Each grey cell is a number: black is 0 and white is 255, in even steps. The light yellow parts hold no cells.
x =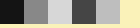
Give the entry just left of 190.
69
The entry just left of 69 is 215

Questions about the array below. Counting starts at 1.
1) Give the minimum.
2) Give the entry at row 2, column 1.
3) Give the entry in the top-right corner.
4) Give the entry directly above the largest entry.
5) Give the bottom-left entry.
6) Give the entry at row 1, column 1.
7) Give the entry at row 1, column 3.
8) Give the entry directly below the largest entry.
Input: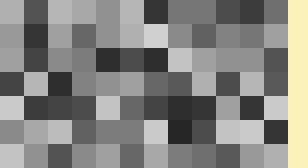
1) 38
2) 153
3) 111
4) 53
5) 195
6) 176
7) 182
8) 46

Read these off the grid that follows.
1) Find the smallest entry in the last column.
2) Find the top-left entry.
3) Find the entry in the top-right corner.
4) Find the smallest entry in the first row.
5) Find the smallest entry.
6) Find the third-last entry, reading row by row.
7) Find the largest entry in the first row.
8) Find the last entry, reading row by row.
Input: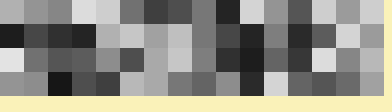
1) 155
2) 177
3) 206
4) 36
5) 22
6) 85
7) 220
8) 161

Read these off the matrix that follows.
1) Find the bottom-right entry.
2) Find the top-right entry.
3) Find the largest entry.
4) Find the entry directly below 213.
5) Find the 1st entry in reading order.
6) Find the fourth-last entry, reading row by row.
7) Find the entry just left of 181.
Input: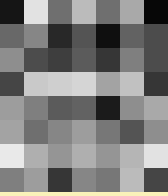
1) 69
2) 7
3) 233
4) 98
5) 21
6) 134
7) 149

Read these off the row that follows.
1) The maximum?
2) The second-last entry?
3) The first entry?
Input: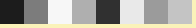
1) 247
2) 155
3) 28

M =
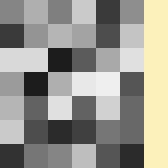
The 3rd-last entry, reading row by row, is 189
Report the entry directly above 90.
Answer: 162
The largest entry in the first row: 201
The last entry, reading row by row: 42
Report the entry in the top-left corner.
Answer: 133
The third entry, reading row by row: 126
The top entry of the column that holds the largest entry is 57
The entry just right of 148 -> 181
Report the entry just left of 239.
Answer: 232
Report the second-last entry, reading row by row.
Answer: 84
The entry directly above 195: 141
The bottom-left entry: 50
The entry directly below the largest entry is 209

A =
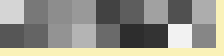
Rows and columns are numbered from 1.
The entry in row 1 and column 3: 141
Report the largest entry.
242
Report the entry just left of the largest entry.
51
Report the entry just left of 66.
153
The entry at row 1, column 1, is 213

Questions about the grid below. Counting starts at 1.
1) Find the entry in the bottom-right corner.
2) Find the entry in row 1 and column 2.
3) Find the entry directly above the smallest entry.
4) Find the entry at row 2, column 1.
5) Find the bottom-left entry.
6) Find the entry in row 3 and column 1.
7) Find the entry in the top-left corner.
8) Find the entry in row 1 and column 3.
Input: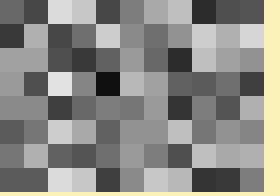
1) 125
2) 71
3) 97
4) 57
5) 91
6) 161
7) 104
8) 219

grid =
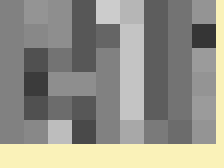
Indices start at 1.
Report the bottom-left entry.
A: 129
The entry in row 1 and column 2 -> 148
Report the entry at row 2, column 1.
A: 129
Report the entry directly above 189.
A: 108
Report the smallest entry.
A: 53
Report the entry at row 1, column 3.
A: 142
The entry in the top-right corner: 148
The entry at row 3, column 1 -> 129
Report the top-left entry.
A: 129
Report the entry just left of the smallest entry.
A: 115
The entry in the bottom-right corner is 148
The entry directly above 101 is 204
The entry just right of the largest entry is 182
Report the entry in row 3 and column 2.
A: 80
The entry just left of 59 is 129
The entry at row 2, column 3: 142

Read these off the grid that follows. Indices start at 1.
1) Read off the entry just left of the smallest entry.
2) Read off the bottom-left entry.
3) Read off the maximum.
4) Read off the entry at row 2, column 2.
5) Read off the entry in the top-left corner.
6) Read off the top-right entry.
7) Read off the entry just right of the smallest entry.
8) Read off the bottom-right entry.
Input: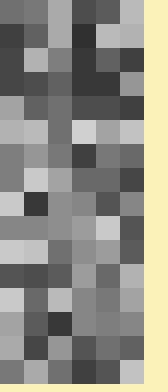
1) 170
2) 120
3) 208
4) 97
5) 112
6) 186
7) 186
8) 194

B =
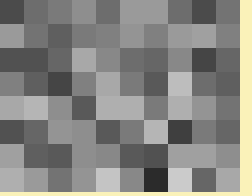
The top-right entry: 115
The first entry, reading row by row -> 75
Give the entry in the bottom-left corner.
175
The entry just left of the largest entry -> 43
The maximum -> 203
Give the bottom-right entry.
168
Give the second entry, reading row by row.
109
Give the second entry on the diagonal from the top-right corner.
160
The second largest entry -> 196
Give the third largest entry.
189
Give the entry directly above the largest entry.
160
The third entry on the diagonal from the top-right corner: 136
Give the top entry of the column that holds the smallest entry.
154
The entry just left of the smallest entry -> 136
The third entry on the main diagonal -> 102
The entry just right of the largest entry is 102
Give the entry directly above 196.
136
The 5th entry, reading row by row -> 109
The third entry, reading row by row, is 122
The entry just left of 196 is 148
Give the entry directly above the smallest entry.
81

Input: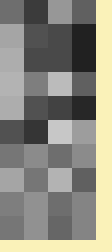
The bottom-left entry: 118
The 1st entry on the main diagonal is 110
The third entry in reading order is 151
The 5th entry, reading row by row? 165
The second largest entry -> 187
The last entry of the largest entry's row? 157
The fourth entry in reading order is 96
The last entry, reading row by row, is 132
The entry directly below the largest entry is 110
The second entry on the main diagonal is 81
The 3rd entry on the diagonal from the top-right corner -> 73
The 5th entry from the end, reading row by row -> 132

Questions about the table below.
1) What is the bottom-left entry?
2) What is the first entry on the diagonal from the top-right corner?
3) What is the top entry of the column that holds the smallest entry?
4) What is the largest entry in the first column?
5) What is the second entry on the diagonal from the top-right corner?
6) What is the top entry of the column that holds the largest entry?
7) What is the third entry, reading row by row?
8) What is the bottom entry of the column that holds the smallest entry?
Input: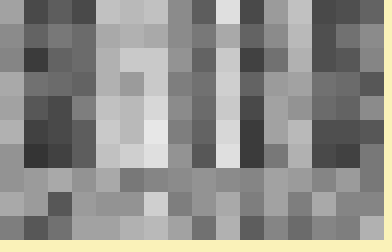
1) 126
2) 99
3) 73
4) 177
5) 113
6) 193
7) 93
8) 87
